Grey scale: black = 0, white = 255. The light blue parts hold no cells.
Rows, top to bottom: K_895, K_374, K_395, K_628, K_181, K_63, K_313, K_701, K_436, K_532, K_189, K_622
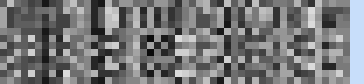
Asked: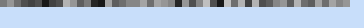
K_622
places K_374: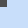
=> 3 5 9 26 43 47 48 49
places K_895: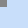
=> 13 27 49 50
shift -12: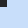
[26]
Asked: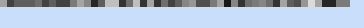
K_628
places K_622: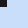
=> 7 15 32

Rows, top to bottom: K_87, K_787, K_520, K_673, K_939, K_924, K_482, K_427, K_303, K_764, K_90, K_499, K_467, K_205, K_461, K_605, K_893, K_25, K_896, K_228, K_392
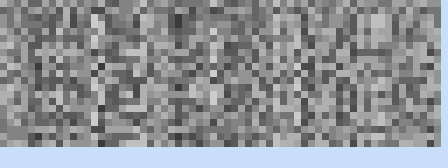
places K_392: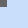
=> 16 17 22 39 48 53
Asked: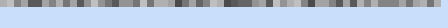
K_482
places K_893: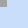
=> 30 34 37 46 52 53 54 57 62
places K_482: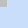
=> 2 14 21 31 40 43

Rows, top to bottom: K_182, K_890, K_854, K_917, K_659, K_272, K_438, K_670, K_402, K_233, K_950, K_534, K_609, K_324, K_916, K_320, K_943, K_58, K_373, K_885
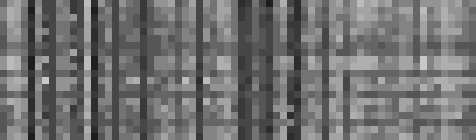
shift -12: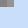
[119 135]
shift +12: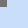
[127]

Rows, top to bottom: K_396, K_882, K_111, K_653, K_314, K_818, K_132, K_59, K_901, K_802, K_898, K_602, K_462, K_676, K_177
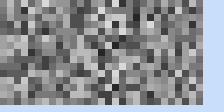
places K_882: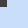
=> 12 20 23 25 28
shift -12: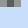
[137  81 137]
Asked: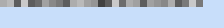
K_602
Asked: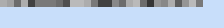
K_676
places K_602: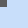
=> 3 5 10 16 21 26
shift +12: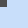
[91]
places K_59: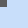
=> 6 9 10 16

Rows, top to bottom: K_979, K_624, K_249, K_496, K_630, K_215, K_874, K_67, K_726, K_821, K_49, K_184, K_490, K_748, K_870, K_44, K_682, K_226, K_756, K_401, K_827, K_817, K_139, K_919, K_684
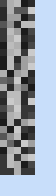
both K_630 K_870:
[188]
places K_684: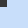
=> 1 2 4 5
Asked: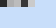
K_67
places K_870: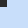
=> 1 4
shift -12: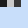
[ 15 190  43]
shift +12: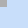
[187]

